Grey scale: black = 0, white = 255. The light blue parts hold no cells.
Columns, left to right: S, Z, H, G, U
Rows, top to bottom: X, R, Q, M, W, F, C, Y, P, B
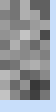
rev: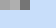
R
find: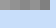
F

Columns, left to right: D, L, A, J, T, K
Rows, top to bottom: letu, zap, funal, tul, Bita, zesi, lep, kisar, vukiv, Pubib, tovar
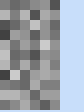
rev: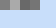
vukiv
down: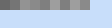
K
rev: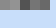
zesi
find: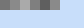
tovar
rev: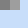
Bita
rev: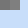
vukiv
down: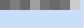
L

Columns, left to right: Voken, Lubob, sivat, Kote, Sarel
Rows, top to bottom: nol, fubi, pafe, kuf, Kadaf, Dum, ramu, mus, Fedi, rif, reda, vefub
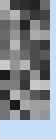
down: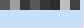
Sarel
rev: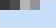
ramu
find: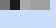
reda
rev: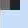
nol
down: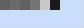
Voken
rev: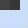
fubi

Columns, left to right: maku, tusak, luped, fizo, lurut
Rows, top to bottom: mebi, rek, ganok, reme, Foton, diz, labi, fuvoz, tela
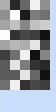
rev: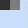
labi
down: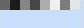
luped
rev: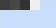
tela
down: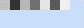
tusak

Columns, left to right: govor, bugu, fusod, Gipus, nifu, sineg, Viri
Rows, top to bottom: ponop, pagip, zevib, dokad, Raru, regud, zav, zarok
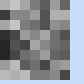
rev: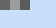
ponop
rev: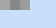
dokad
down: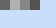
Viri
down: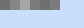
Gipus
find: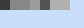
pagip
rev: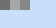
dokad
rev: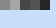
Raru

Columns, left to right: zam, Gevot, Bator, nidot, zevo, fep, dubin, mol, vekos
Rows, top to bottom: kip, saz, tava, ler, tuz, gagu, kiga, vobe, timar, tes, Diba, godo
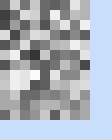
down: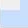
Gevot
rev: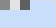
vobe
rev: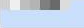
tuz

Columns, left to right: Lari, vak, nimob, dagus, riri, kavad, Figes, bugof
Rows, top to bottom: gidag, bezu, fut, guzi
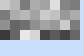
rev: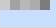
bezu
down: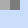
bugof
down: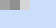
dagus
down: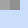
dagus
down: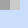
riri
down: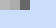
vak
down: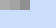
dagus

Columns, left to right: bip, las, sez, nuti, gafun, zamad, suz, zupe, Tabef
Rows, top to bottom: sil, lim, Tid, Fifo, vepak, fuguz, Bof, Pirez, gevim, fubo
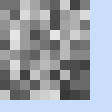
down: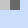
las
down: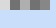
Tabef
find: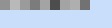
Tid
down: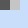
nuti
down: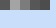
bip
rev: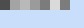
Bof
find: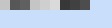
fubo

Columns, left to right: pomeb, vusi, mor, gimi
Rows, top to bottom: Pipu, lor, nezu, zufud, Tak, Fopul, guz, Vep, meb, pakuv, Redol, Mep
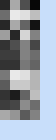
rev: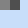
Tak
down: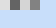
mor
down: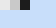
vusi
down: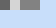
mor
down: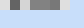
mor
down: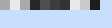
vusi
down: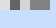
mor

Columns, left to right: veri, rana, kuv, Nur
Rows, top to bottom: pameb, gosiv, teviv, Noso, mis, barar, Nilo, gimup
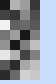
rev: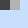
barar
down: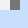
veri
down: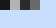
rana
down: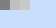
Nur
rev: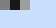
Noso
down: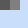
Nur

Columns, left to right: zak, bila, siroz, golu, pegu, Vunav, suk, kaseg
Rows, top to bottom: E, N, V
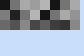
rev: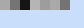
E
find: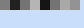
N
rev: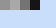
N

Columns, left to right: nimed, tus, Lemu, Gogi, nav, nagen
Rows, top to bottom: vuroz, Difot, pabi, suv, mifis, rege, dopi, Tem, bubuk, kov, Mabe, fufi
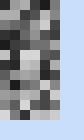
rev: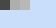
kov
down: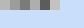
Gogi

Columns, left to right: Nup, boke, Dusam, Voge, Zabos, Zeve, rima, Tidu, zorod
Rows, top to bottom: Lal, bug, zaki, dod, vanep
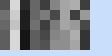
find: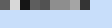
vanep
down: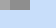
rima
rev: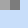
zaki
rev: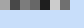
bug
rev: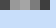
zaki
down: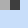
Tidu

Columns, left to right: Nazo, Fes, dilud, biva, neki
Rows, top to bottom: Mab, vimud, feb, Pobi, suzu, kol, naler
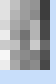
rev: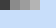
vimud
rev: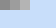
vimud
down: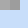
Fes
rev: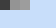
Mab
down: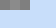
dilud
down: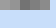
dilud
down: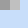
Fes

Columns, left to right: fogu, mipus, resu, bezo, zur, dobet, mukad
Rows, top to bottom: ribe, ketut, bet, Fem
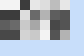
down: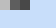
dobet
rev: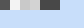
Fem
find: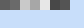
bet
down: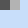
mukad

